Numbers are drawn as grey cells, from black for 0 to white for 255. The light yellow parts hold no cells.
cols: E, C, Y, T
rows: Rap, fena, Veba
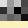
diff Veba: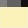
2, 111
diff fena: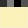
1, 140

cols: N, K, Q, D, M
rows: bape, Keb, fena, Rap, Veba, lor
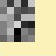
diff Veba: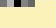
0, 130
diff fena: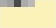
3, 185
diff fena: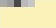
4, 185
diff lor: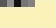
0, 102
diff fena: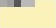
2, 73
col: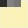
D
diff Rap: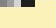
3, 43

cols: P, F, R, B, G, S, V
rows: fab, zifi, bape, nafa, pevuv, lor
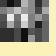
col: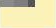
G
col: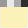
F
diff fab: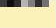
4, 138
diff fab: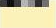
2, 46
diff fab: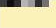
4, 138
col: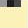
S

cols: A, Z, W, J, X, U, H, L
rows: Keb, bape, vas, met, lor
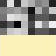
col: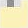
Z
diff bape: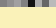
7, 199
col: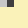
L
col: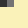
A

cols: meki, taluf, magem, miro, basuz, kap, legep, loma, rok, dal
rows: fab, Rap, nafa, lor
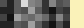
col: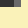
legep
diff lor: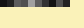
0, 35
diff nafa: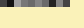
7, 51

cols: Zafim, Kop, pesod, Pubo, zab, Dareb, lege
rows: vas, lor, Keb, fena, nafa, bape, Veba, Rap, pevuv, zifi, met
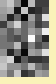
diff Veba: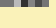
6, 104
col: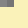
Zafim
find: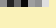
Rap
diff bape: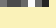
1, 91

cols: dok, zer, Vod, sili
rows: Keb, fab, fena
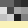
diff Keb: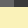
3, 43
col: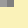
sili
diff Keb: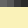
1, 101
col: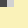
zer
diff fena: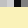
2, 30
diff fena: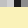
3, 127

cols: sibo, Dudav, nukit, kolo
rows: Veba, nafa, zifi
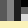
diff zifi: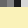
0, 89
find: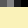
Veba
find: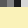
zifi
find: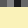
nafa

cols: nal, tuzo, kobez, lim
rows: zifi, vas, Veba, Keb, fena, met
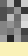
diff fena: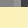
1, 119
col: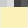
lim
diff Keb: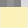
2, 119

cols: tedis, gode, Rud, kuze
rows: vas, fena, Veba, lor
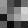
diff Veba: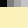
0, 23
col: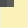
gode
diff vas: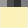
3, 109

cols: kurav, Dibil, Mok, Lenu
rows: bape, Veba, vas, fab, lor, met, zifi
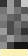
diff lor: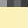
3, 50
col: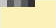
Lenu

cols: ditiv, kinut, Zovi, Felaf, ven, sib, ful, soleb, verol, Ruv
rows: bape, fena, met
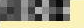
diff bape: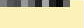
7, 51
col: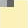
Ruv
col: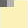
Ruv

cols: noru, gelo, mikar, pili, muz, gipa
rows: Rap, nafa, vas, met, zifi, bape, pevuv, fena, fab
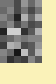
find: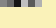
fena
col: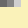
gelo

